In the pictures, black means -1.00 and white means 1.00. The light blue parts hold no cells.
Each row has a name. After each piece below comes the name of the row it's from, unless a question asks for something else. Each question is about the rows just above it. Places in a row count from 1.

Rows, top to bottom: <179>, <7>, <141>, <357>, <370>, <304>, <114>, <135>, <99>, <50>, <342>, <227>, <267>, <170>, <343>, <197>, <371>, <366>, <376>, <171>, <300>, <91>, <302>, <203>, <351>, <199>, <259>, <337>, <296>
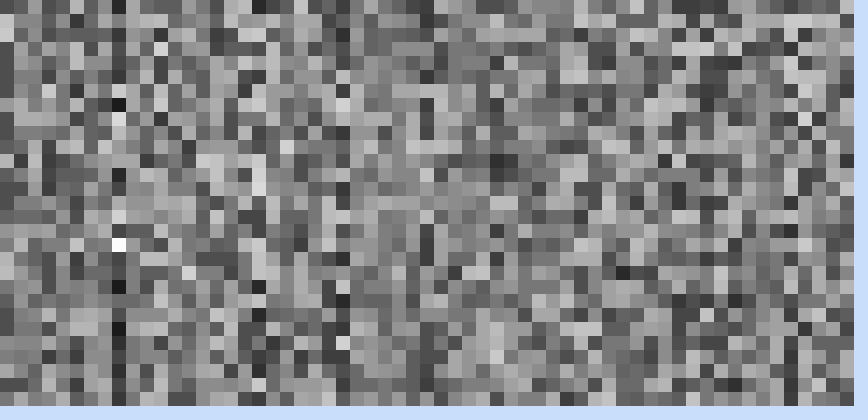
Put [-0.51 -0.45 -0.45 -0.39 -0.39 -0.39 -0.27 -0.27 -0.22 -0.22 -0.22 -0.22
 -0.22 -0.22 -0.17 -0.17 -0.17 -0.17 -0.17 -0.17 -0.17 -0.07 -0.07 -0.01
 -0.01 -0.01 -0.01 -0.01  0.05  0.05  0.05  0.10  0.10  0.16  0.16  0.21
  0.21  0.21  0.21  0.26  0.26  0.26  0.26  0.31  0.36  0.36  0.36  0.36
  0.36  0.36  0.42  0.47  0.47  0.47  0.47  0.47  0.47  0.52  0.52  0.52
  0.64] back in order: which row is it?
<197>
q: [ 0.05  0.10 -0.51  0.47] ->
<135>
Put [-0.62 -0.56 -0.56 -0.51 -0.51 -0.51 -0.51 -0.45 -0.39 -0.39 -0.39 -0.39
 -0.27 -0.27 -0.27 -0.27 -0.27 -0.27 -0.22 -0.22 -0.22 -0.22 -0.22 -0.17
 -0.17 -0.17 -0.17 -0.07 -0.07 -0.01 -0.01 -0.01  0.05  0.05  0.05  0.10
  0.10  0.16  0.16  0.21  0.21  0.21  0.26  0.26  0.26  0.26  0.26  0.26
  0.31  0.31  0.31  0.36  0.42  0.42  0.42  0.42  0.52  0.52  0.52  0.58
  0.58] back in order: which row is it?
<141>
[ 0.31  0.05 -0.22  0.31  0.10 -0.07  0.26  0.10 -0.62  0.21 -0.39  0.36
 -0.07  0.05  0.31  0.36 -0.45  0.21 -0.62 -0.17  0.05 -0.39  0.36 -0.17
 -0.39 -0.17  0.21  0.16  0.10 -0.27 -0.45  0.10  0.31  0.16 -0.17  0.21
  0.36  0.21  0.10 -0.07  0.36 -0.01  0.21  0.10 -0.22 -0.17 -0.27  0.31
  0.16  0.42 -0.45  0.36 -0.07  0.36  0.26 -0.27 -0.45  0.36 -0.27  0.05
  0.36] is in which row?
<259>
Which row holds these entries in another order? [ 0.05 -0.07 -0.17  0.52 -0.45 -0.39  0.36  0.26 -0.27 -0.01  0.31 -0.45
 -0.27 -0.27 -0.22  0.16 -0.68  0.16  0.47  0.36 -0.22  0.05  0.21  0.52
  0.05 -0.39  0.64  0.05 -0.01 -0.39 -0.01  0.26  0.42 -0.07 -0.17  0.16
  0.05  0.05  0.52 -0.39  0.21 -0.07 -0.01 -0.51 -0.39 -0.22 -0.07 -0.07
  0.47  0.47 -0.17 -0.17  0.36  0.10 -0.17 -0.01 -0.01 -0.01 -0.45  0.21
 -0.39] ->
<267>
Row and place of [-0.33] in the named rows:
<203>, 22
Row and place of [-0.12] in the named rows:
<300>, 13

